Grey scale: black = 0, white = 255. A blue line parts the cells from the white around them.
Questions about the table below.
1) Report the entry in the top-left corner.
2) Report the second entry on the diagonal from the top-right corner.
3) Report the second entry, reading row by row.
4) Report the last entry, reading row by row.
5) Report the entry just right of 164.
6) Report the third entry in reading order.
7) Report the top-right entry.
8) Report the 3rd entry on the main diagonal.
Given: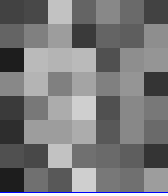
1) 66
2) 94
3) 72
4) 157
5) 128
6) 194
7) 66
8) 180

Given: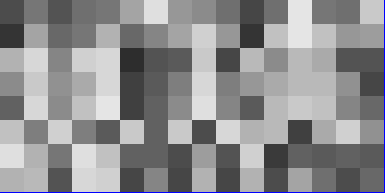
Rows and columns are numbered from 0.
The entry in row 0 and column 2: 83
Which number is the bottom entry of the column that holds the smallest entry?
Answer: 70
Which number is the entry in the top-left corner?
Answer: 76
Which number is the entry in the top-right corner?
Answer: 201
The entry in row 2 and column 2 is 133
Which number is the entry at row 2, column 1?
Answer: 215
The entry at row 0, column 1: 118
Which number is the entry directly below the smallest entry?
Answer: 64
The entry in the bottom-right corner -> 104
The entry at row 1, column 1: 164
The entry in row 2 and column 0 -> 178
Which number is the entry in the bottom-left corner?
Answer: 178
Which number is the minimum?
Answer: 45
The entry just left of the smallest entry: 215
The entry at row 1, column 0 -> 52

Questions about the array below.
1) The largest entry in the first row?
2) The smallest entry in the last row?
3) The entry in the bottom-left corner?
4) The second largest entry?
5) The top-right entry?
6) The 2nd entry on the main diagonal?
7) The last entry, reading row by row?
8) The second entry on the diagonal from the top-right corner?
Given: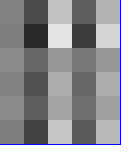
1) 193
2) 67
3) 125
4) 213
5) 180
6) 41
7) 186
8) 61
